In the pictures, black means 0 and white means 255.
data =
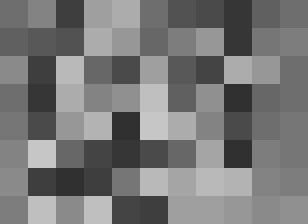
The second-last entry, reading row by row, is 138
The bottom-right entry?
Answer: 144
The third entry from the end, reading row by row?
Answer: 151
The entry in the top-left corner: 110
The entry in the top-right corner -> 110
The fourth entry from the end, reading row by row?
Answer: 159
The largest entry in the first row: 172
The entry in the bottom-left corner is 125
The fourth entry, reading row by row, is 159
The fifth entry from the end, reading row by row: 159
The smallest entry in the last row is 62
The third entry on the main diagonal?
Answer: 185

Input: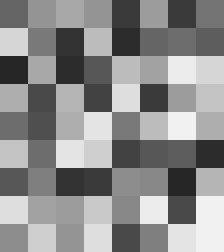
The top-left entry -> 101
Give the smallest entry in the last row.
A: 73
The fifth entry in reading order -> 58
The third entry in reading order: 168
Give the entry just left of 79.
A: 109
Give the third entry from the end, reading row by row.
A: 127
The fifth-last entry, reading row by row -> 222
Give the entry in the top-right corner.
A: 115
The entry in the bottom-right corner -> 241
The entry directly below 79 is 109
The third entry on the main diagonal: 44
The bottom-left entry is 141
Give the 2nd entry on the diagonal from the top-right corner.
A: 109
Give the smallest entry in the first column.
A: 38
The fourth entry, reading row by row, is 148

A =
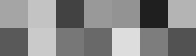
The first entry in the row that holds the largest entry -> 89
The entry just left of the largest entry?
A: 105
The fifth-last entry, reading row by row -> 119
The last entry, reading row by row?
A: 82

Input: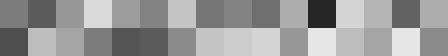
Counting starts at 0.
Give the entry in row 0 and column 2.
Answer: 151
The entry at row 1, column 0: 78
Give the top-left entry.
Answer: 124
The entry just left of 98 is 181
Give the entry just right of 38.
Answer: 212
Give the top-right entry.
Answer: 173
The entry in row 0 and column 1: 91

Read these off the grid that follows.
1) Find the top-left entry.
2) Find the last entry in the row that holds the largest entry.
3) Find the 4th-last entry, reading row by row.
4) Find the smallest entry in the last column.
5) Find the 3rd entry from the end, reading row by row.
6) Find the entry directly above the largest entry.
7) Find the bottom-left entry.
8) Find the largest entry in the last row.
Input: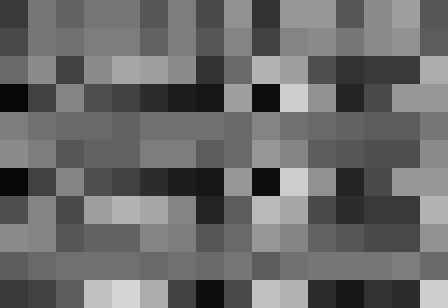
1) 57
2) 205
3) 22
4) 86
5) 50
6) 112
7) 57
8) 213

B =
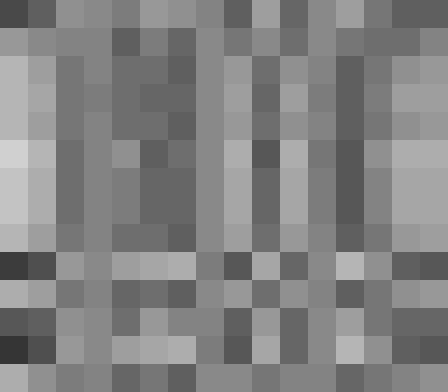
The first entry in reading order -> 73
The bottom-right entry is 144
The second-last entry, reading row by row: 131
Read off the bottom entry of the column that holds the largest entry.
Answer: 173
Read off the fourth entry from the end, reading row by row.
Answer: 102
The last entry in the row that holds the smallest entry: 87
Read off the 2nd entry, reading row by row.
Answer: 95
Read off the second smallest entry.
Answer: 60
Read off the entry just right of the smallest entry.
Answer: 79
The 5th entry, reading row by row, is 124
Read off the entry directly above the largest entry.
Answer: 181
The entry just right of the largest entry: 181
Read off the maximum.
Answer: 208
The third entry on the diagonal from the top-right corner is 118
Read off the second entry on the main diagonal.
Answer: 137
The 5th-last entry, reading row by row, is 131

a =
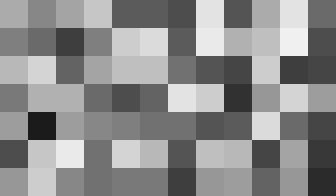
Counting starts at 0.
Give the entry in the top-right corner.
106
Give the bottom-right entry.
43
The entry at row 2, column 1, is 212
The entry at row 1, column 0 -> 127
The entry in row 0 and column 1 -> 135
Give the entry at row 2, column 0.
184
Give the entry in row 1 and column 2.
62
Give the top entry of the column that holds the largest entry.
227
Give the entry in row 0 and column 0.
171
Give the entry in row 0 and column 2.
164
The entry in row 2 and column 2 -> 99
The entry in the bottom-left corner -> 151
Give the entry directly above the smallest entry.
177
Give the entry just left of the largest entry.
191
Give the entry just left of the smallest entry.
157
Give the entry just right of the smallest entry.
157
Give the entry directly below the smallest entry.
198
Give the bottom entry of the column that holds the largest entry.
151

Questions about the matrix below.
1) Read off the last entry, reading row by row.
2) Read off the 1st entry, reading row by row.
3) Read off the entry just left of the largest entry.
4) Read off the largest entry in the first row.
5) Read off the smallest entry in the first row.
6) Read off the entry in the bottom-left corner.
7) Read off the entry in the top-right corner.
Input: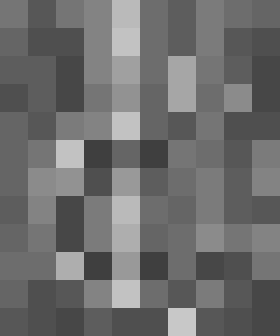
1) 71
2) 117
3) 79
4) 186
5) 87
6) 87
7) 101

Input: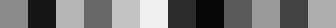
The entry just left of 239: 195
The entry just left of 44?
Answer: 239

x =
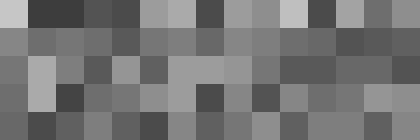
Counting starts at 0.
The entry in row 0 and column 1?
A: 61
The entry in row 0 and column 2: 61
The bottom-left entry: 104
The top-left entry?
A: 198
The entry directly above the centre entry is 104
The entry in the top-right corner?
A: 142
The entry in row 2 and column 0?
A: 118
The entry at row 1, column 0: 134
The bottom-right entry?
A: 134

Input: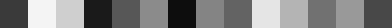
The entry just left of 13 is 139
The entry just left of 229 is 99
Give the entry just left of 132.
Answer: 13
